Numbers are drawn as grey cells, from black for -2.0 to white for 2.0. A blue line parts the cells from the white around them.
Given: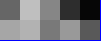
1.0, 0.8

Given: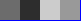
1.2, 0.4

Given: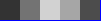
1.3, 0.6

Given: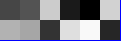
1.9, 1.5

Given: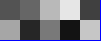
1.6, 1.1

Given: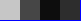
1.1, -0.9

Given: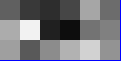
1.8, 1.3

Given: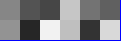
1.8, 1.4

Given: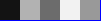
1.8, 0.8
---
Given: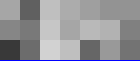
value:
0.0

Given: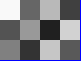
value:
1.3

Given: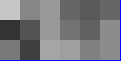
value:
0.2

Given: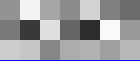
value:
0.4

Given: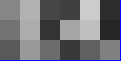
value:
-1.4

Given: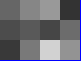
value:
-0.3

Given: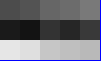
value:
-1.1

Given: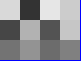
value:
1.1

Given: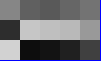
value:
0.4
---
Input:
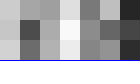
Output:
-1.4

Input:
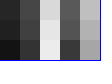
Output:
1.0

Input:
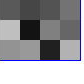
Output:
-0.2

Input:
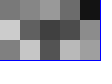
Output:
-1.7

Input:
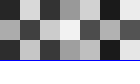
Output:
1.7

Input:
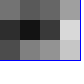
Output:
0.5
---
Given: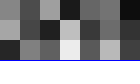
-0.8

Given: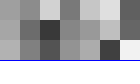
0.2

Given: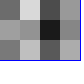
1.4

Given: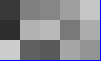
0.0

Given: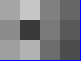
1.1

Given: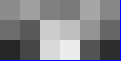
0.5

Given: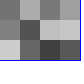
0.7
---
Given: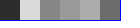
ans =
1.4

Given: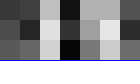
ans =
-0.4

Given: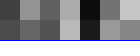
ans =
-0.4

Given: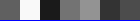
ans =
1.9

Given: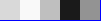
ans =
1.9

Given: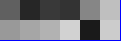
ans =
0.6

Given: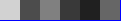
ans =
-0.8

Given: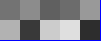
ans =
-1.1

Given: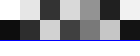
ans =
-1.3
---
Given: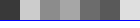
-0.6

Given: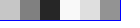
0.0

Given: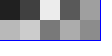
-1.0

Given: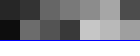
-1.4

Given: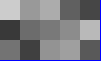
-1.0

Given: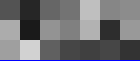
-1.4
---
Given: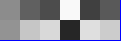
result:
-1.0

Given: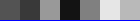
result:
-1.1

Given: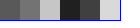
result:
-1.0

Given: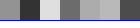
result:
-0.8

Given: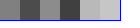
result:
-0.8

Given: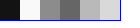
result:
-0.4

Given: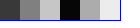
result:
-1.1
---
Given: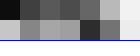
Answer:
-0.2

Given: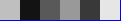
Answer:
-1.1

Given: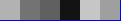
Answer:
1.1

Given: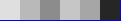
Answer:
0.6

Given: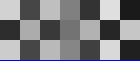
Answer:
1.4

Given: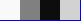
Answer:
-1.8

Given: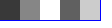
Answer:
-0.5

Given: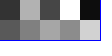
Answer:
0.2

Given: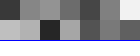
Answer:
-0.1

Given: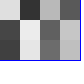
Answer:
-0.3
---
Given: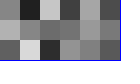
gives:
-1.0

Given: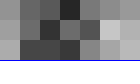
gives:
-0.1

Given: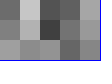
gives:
-0.7

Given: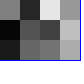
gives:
-1.4

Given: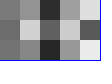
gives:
-1.3

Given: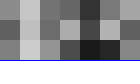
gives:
-1.2

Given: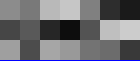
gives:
0.0
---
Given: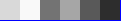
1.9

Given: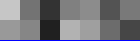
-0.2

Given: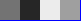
-1.4

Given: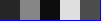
0.1

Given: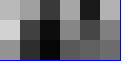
0.5

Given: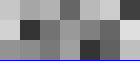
0.6

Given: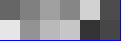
0.0

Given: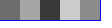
0.6
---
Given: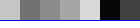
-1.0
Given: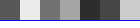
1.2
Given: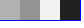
-1.5
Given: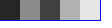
1.6
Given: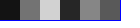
-0.6
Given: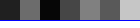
1.1
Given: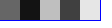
1.6
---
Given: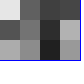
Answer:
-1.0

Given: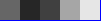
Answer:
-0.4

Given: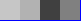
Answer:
0.8

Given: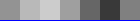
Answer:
0.0

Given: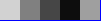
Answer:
0.0

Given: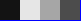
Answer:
0.6

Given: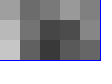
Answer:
-0.8
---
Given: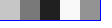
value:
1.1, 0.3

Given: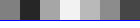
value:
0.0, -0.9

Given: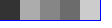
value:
-1.2, 1.2

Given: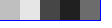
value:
1.0, -0.3

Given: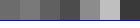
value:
-0.3, -1.1

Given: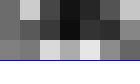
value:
-0.3, -0.4
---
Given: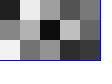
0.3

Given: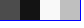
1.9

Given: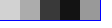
-1.1

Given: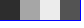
1.7

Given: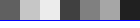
1.7

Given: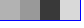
-1.1
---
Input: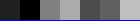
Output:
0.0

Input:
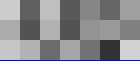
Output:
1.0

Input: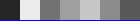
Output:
-0.2

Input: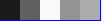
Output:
1.9

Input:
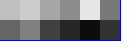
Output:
0.6

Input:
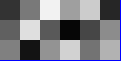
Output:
1.8
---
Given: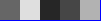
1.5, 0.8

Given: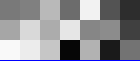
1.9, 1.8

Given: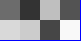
1.9, 1.4

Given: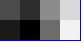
1.8, 1.4

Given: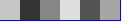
1.5, 1.1

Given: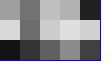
1.5, 1.4

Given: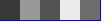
1.7, 0.4
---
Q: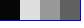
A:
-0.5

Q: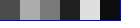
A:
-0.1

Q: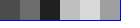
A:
0.5

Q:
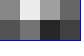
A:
0.1

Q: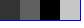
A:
-1.2

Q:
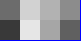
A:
0.8

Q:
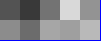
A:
0.6

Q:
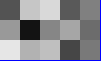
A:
1.1
